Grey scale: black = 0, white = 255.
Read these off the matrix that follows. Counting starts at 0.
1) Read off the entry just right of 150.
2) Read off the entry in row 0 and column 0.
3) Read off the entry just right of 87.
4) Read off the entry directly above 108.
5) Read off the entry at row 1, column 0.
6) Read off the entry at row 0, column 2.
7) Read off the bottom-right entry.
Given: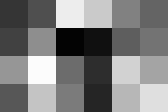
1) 252
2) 53
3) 196
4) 3
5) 65
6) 237
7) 223

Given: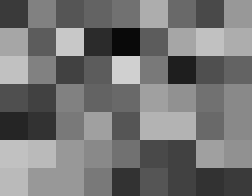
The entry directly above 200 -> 85
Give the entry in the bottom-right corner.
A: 58
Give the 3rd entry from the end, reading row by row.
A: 65
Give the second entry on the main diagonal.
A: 92
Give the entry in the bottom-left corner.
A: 186
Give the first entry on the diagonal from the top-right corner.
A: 152
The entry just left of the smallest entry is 43
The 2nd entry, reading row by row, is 129
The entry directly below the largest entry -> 105
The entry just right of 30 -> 79
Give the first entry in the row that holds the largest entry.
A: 193
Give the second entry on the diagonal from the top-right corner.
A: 193
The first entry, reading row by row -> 58
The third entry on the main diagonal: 65
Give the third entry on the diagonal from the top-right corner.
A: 30
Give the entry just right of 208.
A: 121
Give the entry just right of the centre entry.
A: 160
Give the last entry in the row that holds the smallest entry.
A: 173
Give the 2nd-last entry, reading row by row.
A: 50

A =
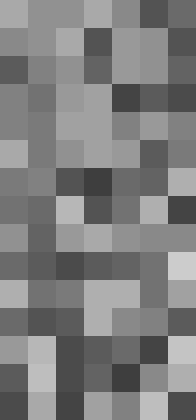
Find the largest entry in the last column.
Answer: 204
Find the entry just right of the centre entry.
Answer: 114
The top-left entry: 169
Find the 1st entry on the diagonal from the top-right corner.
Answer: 106
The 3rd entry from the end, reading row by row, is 129
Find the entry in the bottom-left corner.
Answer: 75
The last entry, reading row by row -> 75
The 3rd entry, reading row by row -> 145
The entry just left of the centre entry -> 183
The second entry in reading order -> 145
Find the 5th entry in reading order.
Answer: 137
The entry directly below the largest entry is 161
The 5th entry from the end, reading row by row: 68
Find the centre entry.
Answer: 83
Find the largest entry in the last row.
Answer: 190
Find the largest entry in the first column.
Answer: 175
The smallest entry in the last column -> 68
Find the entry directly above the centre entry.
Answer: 62
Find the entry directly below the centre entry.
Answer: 169
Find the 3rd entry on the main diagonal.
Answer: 145

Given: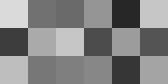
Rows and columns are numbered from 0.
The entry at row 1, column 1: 170
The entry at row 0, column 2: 106
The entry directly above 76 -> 149
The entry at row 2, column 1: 119
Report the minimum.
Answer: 39

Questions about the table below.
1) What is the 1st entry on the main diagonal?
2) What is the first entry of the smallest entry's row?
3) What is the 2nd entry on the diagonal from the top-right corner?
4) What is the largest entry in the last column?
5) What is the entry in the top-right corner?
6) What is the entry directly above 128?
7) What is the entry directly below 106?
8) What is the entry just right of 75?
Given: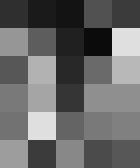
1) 47
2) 150
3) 11
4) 223
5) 59
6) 143
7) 143
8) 87

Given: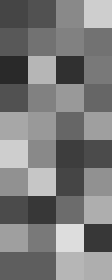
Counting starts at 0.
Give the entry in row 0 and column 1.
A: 81
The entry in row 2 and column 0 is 41
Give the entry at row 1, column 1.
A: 114
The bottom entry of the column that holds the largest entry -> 182
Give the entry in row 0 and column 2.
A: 137
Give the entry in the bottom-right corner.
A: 174
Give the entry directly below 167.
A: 206
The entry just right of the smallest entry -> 182
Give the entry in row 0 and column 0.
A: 69
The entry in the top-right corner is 206
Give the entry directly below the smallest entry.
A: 81
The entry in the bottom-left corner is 94

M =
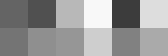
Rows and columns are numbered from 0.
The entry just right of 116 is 143
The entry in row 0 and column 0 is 100
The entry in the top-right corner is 221
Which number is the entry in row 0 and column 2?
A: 184

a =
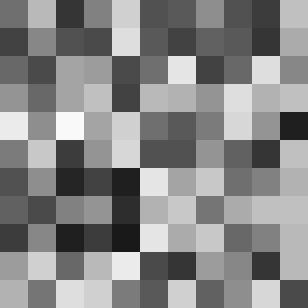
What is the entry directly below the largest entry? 60
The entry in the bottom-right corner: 74
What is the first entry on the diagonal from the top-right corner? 192
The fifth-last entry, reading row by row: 208
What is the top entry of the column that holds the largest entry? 53
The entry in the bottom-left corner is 178
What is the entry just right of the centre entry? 81
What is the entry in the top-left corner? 111
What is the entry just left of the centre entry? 215
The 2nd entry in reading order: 185
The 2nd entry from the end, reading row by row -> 215
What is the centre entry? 81
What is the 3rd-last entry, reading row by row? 142
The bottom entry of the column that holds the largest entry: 222
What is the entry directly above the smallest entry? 45
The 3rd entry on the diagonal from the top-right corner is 104
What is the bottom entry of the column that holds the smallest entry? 123
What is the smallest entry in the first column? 60
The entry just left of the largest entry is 142
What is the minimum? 25
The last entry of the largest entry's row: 31
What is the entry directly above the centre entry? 111
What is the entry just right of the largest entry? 164
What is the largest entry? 249
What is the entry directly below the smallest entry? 235
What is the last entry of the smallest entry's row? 185

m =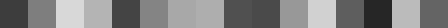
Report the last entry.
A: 100
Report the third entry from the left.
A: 216
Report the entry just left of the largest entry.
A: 126
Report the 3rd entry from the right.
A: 38
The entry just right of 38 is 187

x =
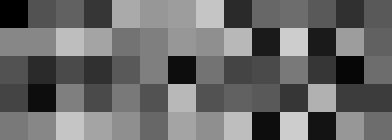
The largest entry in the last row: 205
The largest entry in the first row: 197
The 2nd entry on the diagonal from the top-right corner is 157
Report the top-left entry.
0
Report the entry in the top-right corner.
89
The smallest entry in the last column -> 60
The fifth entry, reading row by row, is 170
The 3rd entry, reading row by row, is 97
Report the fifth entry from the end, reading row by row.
13
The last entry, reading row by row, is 109
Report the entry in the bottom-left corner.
121
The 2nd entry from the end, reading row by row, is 151
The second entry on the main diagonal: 135
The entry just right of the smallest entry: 82

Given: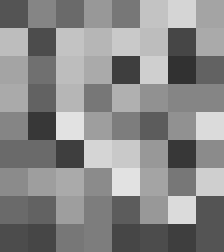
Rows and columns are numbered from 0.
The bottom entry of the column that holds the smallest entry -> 62
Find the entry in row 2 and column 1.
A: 112
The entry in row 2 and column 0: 164
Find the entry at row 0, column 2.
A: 106
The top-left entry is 84
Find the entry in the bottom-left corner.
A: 76
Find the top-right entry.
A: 164
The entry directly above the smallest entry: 70
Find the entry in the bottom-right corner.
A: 84
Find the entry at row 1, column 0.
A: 189
